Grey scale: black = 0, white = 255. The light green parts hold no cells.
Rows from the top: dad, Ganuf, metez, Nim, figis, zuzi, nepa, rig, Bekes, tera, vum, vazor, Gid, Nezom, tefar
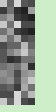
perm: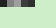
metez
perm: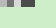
Nezom
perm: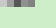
vazor
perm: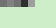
tera
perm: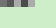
zuzi
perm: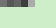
Gid
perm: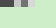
Nim

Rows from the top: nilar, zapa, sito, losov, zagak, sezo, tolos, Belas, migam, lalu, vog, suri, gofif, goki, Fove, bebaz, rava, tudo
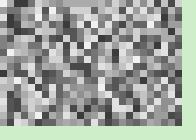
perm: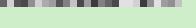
bebaz
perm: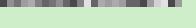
tudo
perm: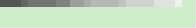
zapa
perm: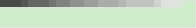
goki

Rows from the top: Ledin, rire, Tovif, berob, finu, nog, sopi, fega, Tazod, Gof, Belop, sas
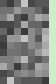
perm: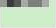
Tovif
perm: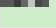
Ledin

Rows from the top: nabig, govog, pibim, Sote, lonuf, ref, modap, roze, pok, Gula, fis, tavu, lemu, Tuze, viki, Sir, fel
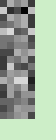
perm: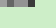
Tuze
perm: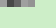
fis
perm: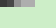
pibim
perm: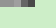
Sir

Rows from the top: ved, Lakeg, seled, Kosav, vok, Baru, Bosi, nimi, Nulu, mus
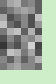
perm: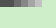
seled
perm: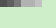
vok
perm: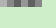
Nulu
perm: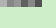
Baru
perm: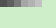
nimi
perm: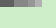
Nulu

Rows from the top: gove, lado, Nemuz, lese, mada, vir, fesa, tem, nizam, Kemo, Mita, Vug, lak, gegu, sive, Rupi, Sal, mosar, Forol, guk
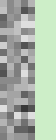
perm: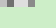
lese
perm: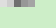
vir
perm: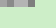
gove

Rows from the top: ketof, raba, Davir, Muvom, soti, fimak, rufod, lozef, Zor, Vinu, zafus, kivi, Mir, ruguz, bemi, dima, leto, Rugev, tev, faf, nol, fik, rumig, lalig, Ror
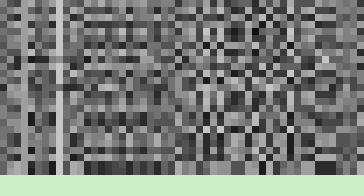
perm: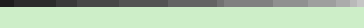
fik
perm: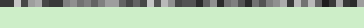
zafus
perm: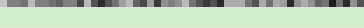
lozef
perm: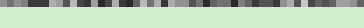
ruguz

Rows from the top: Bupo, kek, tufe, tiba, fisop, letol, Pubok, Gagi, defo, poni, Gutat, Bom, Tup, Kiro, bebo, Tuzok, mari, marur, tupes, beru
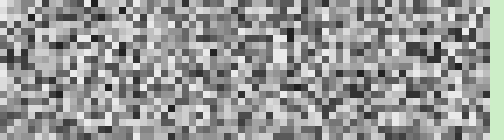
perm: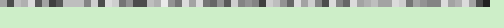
poni
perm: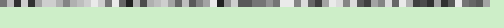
Gagi
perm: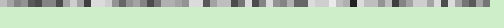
poni
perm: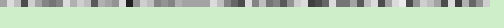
poni
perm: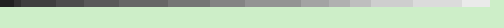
tufe
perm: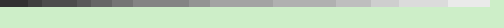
defo

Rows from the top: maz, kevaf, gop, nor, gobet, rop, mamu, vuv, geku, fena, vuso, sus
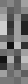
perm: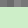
sus
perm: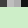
geku
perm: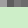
vuv
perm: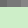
sus
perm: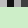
geku
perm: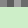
vuso
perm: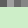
vuso

